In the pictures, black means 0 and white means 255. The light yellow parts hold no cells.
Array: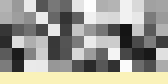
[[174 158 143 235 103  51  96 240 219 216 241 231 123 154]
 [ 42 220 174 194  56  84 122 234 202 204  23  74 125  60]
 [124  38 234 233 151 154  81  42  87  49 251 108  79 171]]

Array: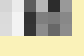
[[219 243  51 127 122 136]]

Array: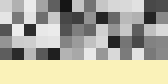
[[229 121 227 111 200  71  62 146  37 104 185 177  36 137]
 [148 203 206 224 227 132 155 193 215  34 117  73 130 134]]

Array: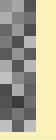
[[173 130 113]
 [121  79 184]
 [169  87 183]
 [ 76 171  97]
 [ 90 118  93]]

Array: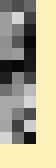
[[157 212  67]
 [143  87   8]
 [ 14   7  25]
 [112 144 186]
 [168 126  77]
 [211 115  18]]

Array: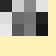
[[221 108 115  33]]

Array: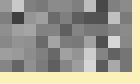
[[127  63 149 159 107 127  94  83  82 192 123]
 [136 147 144 106 164 124 121 162  80 215 136]
 [133 101 144 123  95 134 157 214  92 169 117]]

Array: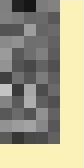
[[129 122 103 106  88]
 [138 145 111 112  98]
 [147  84  72  99  80]
 [196  58 167  76 106]
 [ 88 107  84 145  98]
 [ 90  54  73  76  97]]
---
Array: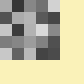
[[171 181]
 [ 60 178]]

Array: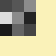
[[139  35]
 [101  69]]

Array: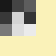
[[211  52]
 [221 235]]

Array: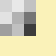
[[178 117]
 [192  60]]

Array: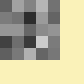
[[115  45]
 [150 103]]

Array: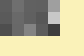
[[105  96]
 [104 131]]

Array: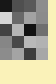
[[104 162]
 [181  18]]

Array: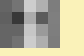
[[ 56 171]
 [101 198]]

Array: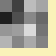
[[ 79 136]
 [158 218]]
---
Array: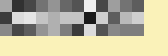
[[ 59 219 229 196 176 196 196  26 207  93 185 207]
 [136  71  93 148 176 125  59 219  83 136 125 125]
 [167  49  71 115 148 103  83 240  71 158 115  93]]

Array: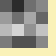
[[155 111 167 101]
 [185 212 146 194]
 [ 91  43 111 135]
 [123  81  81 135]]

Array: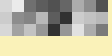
[[215 162 194 150  49 150 225 172 122]
 [204 141 132 184  93  49 204 194 184]
 [215 235 112  93  81 102 172 141  81]]

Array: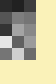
[[230  96 155]
 [ 52 164 136]
 [ 85 126 117]
 [117 207 107]
 [ 42  33  61]]

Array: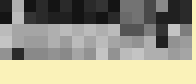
[[187 165 165 165 175 187 175 187 175 187  84  84 125  52 196 125]
 [196 165 156 156 175 156 187 165 187 165 156 146 175  32 146 156]
 [146  42 137 137 146 137 165 146 196 146 187 196 175 175 156 165]
 [ 20 187  52  42  32  32  20  32  20  42 106 115  73  32  32  42]
 [ 32 175  20  42  20  42  20  42  52  20 115 115  73 137  32  42]]

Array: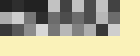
[[ 56  88 140 215 118 183 129 173  56 206]
 [173 206 118  46 108  77 108  77 183 108]
 [ 34  46  34  34 194  66 194  77 194  66]]
